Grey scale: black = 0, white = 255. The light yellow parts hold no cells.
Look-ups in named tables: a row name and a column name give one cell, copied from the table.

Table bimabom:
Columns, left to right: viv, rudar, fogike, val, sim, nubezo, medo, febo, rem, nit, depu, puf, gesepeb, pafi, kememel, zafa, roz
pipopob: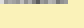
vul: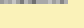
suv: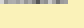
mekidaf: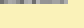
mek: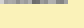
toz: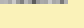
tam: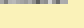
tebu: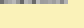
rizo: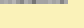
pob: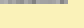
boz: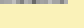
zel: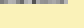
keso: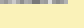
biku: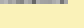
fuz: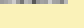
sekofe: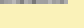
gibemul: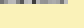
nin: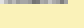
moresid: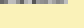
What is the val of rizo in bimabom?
179
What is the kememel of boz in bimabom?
164
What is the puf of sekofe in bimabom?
159
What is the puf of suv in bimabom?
144
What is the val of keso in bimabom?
201
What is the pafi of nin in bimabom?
170
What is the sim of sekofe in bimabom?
156
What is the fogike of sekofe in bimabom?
165
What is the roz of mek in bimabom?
162
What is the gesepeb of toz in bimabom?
200
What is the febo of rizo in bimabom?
159
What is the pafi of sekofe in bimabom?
157
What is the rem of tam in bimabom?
143
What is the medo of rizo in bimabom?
173
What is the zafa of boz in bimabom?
133
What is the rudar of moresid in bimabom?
127
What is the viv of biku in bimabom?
173
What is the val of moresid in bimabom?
187
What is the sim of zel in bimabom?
136
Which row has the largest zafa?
tam

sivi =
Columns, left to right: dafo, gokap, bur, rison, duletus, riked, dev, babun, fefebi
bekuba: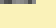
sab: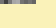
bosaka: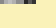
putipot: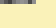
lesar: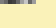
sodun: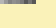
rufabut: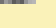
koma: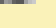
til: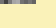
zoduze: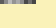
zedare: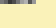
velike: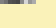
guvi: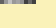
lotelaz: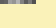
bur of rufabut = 138
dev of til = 101
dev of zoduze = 73
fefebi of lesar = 156
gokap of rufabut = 157
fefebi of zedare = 151
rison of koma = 98
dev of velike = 214
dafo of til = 114
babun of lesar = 103
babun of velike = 150
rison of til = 165
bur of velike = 82
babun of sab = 116
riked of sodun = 122

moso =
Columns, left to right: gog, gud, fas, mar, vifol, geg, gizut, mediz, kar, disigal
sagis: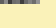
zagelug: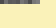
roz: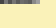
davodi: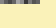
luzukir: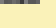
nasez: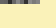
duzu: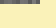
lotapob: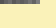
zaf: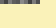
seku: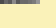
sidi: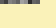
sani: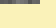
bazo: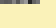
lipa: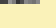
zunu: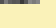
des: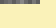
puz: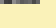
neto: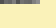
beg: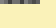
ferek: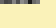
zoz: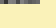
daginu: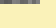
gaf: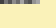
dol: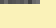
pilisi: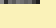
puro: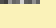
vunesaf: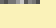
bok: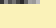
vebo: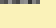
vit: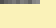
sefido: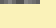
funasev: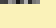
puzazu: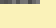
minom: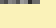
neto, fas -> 102
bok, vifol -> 70
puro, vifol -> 112
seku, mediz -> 114
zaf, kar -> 123
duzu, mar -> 102
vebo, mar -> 91
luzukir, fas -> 91
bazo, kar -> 98
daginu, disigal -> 129
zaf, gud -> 69
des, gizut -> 107
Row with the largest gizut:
funasev

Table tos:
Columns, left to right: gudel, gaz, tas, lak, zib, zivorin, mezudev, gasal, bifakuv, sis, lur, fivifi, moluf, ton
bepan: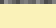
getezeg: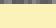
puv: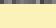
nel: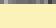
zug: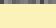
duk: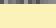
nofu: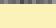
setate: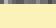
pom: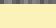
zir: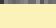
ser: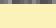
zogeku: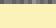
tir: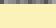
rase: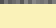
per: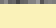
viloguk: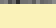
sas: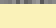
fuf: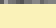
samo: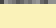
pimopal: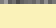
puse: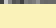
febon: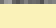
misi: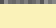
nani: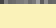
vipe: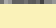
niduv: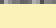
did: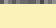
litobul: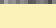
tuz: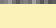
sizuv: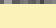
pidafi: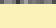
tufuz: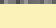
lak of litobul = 145
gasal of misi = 96
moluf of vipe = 131
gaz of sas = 129
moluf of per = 131
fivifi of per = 124
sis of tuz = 120
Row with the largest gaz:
puse

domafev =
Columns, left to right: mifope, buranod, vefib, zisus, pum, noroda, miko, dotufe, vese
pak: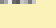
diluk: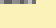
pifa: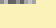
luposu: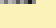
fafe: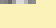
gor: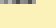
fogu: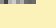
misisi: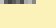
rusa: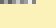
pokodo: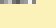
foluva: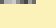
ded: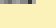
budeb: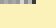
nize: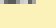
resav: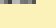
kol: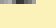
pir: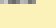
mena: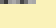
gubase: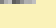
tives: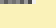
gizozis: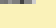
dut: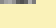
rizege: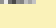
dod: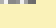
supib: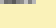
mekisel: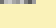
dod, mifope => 175
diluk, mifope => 162
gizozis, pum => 126
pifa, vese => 160
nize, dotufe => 100
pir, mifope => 177
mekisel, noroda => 198
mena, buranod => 57
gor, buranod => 130
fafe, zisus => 153
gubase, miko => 176
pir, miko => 176
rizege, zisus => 73
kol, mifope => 152
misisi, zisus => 90
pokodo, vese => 130
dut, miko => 101
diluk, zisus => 143
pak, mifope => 134
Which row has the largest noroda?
dod

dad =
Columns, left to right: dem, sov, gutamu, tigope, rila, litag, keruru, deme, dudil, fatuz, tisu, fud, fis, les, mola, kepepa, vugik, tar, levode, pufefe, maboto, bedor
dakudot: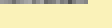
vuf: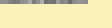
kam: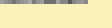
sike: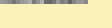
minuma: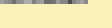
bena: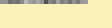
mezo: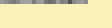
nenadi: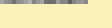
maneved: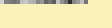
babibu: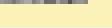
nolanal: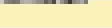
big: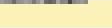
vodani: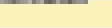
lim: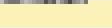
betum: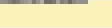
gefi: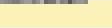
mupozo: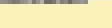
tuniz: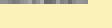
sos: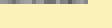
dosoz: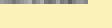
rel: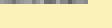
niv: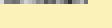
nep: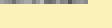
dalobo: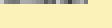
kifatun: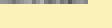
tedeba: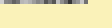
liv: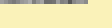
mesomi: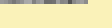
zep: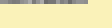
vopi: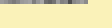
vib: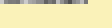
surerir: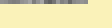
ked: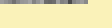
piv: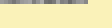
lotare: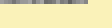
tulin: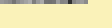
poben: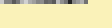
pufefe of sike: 150
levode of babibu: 134
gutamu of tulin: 138
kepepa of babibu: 132
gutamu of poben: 129
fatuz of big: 149
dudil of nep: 127
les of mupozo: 119
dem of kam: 158
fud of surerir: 111
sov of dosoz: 144
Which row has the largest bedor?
bena

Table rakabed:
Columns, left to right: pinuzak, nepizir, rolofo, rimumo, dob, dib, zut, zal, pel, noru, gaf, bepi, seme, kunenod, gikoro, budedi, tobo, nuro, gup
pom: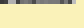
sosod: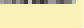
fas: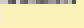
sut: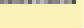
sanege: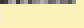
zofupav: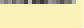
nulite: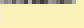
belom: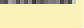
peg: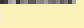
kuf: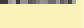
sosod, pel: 65
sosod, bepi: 92
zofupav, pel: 62
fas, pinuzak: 203
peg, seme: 118
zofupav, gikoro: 113
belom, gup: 200
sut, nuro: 157
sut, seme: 117
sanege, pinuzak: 54
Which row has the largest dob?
fas

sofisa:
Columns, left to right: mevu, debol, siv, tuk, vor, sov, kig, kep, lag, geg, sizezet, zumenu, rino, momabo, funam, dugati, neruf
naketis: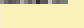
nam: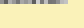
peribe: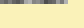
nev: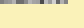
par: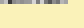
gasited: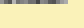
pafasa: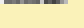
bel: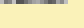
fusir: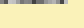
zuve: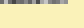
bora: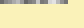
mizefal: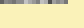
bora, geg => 198
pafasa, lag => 111
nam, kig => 151
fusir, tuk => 193
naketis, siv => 88
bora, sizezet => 120
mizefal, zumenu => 175
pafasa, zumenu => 75
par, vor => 152
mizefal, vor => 141
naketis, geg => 51
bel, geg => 170
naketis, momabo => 123
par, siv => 60
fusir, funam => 145
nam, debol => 99
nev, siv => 154
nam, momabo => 120
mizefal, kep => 170

